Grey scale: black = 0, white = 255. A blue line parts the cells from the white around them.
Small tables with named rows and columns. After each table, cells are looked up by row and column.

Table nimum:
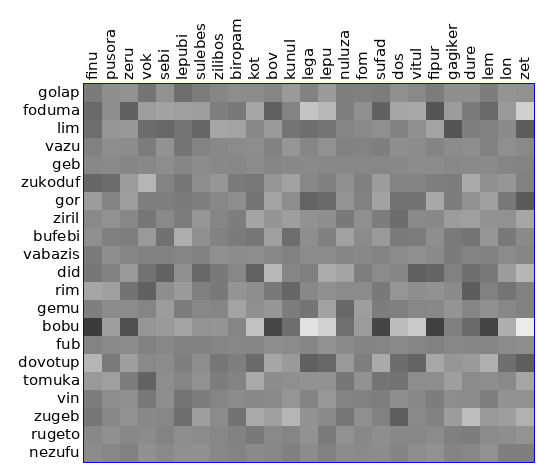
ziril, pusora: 146
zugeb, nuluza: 118
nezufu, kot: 138
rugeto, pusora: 143
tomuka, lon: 137
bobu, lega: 225
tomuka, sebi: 141
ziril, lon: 145
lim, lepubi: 117
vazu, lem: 130
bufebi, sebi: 113
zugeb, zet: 177
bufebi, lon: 121
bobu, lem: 69
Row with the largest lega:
bobu

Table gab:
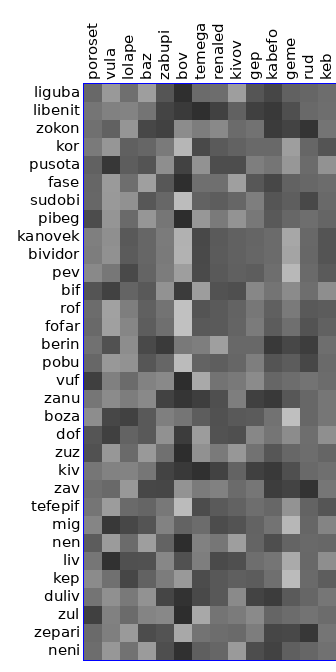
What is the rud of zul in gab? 115
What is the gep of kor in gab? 105
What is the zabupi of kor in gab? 122
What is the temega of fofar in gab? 89
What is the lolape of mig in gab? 71
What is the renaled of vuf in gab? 115
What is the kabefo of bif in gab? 116
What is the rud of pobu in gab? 71
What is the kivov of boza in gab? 89
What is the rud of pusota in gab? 107
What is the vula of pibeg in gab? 149
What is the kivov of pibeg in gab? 147
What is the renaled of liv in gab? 74
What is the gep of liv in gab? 110
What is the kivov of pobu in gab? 102
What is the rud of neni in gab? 102
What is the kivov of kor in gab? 98
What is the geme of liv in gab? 170
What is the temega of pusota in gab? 146
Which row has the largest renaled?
berin

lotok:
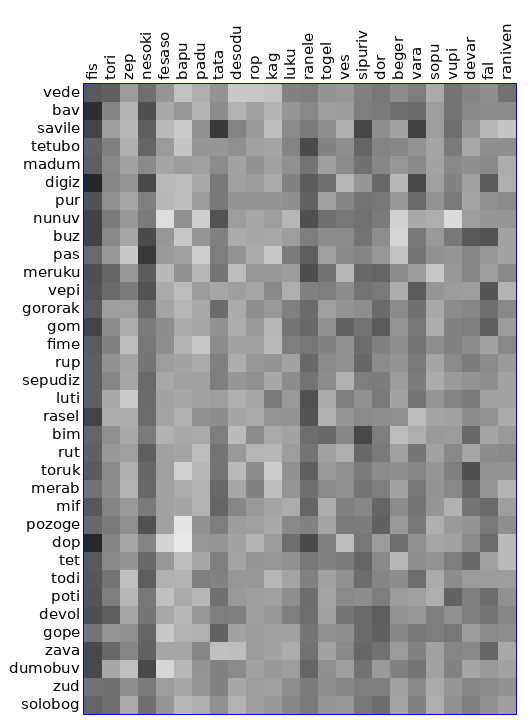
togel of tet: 130
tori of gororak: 158
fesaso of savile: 186
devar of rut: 166
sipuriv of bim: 72
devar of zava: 137
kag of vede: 193
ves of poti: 138
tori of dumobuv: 167
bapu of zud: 167
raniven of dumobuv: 162
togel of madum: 158
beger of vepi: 173

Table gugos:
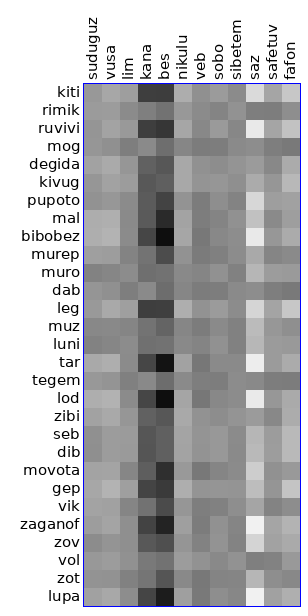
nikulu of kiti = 173
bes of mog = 110
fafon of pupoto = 161
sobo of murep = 128
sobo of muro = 145
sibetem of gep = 148
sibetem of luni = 129
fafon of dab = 121
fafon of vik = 141
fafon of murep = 138
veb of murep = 123
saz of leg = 213
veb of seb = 148
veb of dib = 147
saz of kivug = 171
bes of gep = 58
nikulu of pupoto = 147
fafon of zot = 136
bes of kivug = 95

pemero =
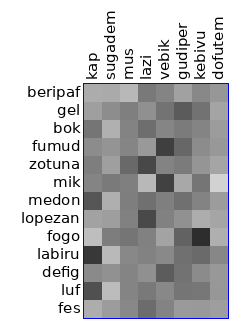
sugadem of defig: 145
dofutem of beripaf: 151
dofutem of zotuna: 165
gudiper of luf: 117
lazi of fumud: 153
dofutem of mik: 210
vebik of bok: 133
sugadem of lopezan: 158
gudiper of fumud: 103

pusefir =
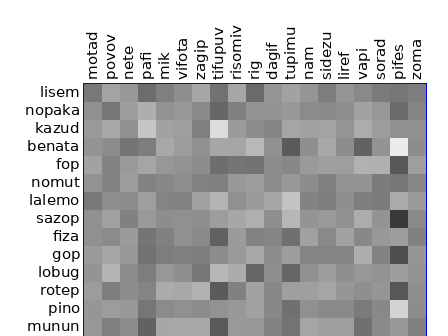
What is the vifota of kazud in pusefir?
158
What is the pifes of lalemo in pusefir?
170
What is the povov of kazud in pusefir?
168
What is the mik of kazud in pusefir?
161
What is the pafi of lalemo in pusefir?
158
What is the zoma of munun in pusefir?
129
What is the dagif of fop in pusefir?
140
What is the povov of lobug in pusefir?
180
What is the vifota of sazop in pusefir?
144
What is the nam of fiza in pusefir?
161
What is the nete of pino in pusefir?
152
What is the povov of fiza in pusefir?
139
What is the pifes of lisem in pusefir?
119
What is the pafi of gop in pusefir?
114

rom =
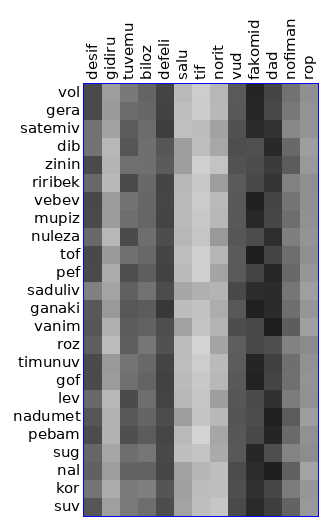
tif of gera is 204
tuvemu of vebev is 115
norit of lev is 158
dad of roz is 79
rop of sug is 141
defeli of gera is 67
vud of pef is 90
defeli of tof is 69
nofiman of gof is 112
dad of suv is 63
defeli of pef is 66
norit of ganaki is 173
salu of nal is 162
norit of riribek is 157
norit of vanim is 180
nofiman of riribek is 129
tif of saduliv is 176
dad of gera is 72
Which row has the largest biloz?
kor

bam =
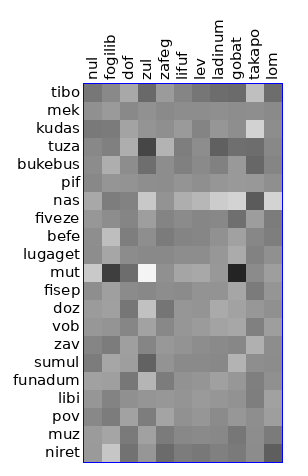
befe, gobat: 161
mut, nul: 201
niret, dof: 114
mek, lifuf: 141
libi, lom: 161
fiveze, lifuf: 139
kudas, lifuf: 154
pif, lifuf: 148
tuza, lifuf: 126
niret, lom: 94
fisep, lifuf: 139

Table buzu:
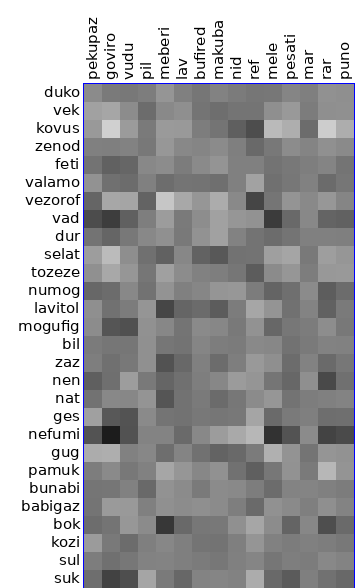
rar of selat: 158
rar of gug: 149
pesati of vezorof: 148
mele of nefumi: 50
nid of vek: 116
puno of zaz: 119
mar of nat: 125
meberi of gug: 110
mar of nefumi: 139
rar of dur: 128
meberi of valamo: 109
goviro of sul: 112
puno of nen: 112
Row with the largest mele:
kovus

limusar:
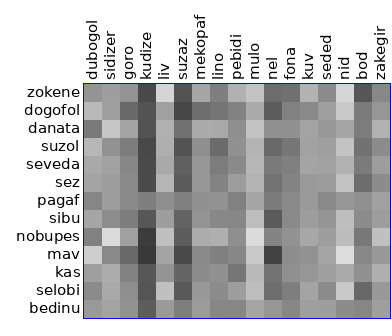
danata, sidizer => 198
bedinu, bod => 134
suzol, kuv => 162
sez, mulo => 180
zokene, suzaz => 83
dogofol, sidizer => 159
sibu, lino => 136
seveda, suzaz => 96
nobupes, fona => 146
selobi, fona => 126
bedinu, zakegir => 159
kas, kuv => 150
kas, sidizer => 172
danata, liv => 176
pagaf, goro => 137
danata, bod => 125
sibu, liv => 158
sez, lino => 131
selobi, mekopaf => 153

